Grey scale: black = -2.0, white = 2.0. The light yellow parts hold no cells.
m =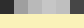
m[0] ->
-1.3
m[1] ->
0.5
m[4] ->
1.0

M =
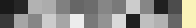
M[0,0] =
-1.6
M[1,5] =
1.7
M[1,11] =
0.8
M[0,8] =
-0.1
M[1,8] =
1.4
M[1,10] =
1.0
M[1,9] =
-1.5
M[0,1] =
-1.4

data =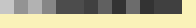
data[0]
1.1
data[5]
-0.8
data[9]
-0.3
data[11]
-1.0

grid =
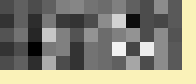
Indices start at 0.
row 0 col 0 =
-0.8
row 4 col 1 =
-0.5
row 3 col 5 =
-1.2
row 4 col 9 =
0.6
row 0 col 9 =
-0.5
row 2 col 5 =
-0.7
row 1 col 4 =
-1.1
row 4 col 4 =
-0.8
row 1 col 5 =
-1.2
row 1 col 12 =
-0.6
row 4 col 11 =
0.2
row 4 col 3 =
0.7
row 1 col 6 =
-0.8
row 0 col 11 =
0.2
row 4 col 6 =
-0.2
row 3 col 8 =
1.8
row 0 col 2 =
-0.8
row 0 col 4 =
0.0
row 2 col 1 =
-0.2

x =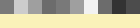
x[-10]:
-0.1
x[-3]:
-0.3
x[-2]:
-1.2

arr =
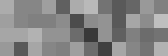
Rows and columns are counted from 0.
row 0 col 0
0.7
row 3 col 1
-0.6
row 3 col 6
-0.3
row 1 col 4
0.2
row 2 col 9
0.0
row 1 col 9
0.6
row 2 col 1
0.6
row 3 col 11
0.8
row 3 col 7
-1.0
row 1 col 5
-0.8
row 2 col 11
-0.2
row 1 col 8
-0.6
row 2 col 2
0.8
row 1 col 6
0.2

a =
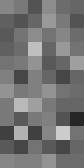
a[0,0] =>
0.1
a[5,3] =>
-0.4
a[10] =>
[-0.6, -0.9, -0.2, -0.6, -0.9, -0.4]
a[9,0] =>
-1.0
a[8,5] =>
-1.4
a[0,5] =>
-0.4
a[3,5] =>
-0.2
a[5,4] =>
-0.9
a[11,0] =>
0.1
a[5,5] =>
-0.4
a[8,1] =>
-0.6
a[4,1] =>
-0.1
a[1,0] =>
-0.5
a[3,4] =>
0.4
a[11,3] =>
0.3
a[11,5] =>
-0.3
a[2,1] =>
-0.2
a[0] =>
[0.1, -0.1, -0.7, 0.2, -0.3, -0.4]
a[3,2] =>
1.0
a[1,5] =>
-0.7
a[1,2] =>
-0.4

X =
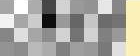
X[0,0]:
0.6
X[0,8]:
0.1
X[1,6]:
1.1
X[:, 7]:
[1.6, -0.3, 0.0, -0.1]
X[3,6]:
0.4
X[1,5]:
-0.4
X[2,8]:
0.4
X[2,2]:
0.6
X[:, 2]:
[0.7, 1.2, 0.6, 0.9]
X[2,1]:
1.5
